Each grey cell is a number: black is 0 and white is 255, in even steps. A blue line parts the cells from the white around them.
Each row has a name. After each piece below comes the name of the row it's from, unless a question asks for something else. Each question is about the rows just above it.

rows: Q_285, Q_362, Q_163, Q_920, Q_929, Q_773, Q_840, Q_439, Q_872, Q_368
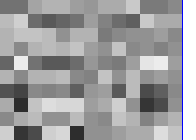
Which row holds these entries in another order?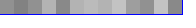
Q_920
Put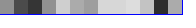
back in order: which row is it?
Q_439
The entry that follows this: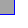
[179]
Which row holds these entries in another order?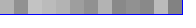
Q_773
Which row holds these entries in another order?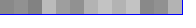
Q_920
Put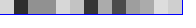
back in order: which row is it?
Q_439
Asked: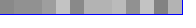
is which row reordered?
Q_920

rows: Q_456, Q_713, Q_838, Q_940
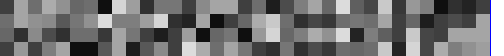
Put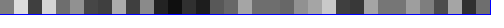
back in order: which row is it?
Q_713
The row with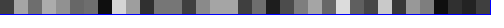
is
Q_456
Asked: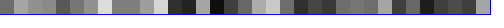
Q_713
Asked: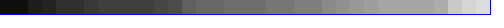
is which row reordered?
Q_456
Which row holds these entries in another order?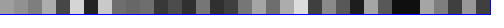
Q_940
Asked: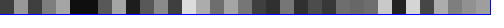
Q_940
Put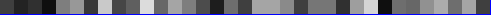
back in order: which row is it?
Q_456

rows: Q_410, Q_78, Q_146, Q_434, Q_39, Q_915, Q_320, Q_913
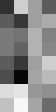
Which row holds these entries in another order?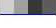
Q_39
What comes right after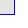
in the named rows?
[151]
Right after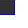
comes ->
[206]

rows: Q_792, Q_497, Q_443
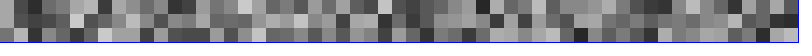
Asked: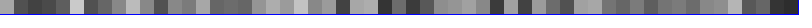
Q_497
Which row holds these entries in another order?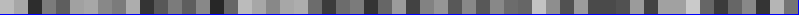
Q_443
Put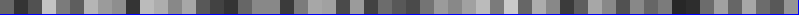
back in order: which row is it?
Q_792
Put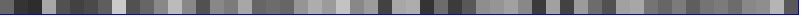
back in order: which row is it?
Q_497
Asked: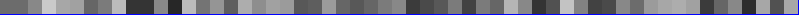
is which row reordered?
Q_443
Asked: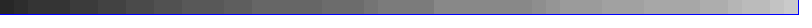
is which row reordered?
Q_792

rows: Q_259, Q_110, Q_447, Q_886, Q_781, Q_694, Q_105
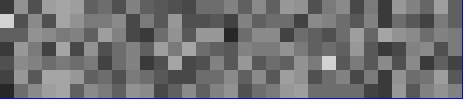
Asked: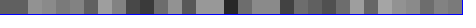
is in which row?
Q_447
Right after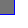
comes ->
[158]
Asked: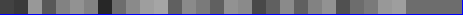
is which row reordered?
Q_105
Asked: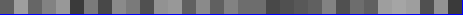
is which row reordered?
Q_259
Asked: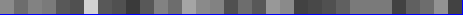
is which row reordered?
Q_110

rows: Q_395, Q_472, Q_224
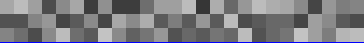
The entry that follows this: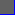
[117]
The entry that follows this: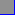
[61]
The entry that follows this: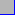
[188]

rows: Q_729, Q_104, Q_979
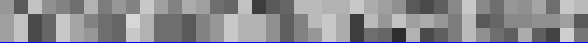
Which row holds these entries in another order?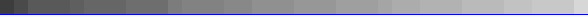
Q_104
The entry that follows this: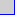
[118]

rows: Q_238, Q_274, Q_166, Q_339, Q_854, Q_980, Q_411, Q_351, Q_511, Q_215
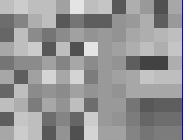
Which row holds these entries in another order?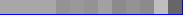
Q_411
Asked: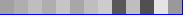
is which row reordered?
Q_339
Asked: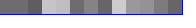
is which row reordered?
Q_511
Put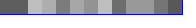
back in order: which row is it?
Q_351
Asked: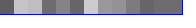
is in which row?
Q_511
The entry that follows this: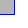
[190]

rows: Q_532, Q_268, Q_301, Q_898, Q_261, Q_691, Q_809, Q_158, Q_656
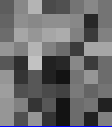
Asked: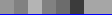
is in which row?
Q_898
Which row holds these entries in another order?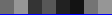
Q_691
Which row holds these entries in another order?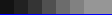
Q_656
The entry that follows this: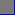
[100]
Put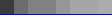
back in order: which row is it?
Q_301

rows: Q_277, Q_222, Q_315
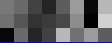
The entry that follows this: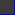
[72]
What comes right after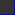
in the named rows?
[59]
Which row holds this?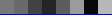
Q_277
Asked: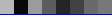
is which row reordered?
Q_277

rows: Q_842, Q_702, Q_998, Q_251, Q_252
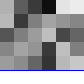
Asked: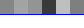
Q_251
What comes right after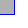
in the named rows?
[93]
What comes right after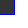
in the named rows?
[184]
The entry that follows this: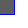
[58]
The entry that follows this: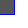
[127]
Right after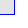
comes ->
[236]
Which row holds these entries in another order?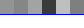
Q_251

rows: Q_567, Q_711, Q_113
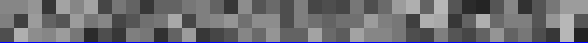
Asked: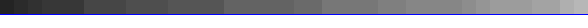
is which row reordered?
Q_567
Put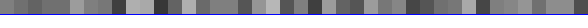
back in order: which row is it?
Q_711
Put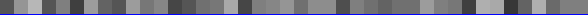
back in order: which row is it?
Q_711
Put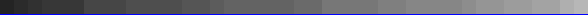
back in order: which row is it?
Q_113
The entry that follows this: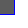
[163]
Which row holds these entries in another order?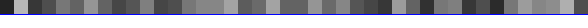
Q_113

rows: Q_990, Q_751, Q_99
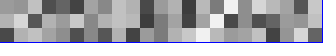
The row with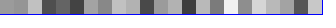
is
Q_990
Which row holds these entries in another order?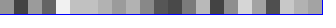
Q_99
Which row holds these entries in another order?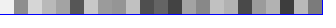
Q_990
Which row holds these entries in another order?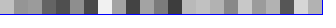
Q_751

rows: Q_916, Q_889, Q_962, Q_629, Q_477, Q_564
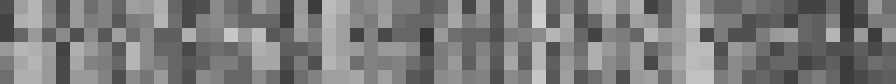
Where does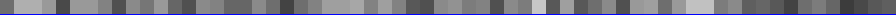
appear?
Q_564
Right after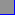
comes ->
[124]
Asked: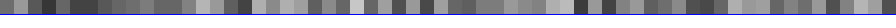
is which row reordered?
Q_916
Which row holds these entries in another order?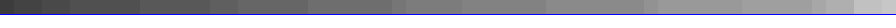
Q_564
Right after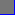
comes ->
[153]

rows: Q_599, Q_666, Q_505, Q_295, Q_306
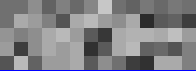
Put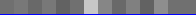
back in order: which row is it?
Q_599
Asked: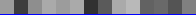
Q_295
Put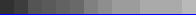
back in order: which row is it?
Q_295
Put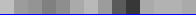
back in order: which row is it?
Q_505
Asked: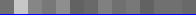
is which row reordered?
Q_599
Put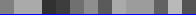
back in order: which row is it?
Q_306

